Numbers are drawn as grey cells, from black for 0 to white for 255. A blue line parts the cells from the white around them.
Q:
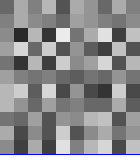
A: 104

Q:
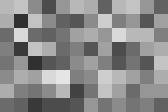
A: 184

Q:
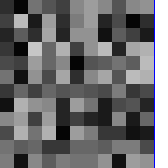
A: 46

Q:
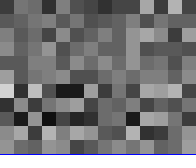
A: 60

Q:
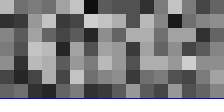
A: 185
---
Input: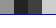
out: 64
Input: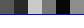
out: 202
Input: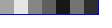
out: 134
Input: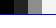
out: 141
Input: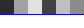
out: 225
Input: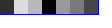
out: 185
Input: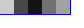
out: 20
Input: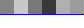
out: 121
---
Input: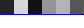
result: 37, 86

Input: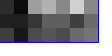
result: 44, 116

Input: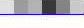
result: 223, 202

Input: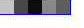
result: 196, 93

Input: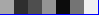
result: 167, 240

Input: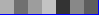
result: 176, 94

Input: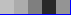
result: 192, 148

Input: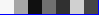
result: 247, 69

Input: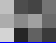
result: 192, 58

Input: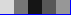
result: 218, 151
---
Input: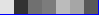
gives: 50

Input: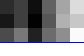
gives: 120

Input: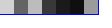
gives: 100

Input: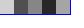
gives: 80

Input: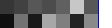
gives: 115

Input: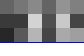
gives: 89
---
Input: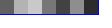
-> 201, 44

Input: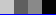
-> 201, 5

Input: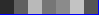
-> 195, 43

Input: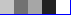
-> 255, 34

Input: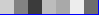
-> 237, 59

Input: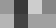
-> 205, 57

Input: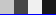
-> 240, 25
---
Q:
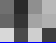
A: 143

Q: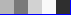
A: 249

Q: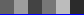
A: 188

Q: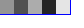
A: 36

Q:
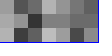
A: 118

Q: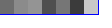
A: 59

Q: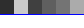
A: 116
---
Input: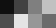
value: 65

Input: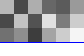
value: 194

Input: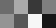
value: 170

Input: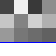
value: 131

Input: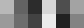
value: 99

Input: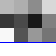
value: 74

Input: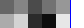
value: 133

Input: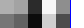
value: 163

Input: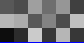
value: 171

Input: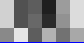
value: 81
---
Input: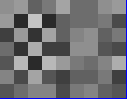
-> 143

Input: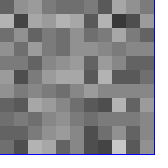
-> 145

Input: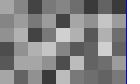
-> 99

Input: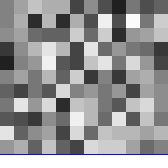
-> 78

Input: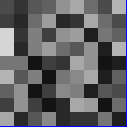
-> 75
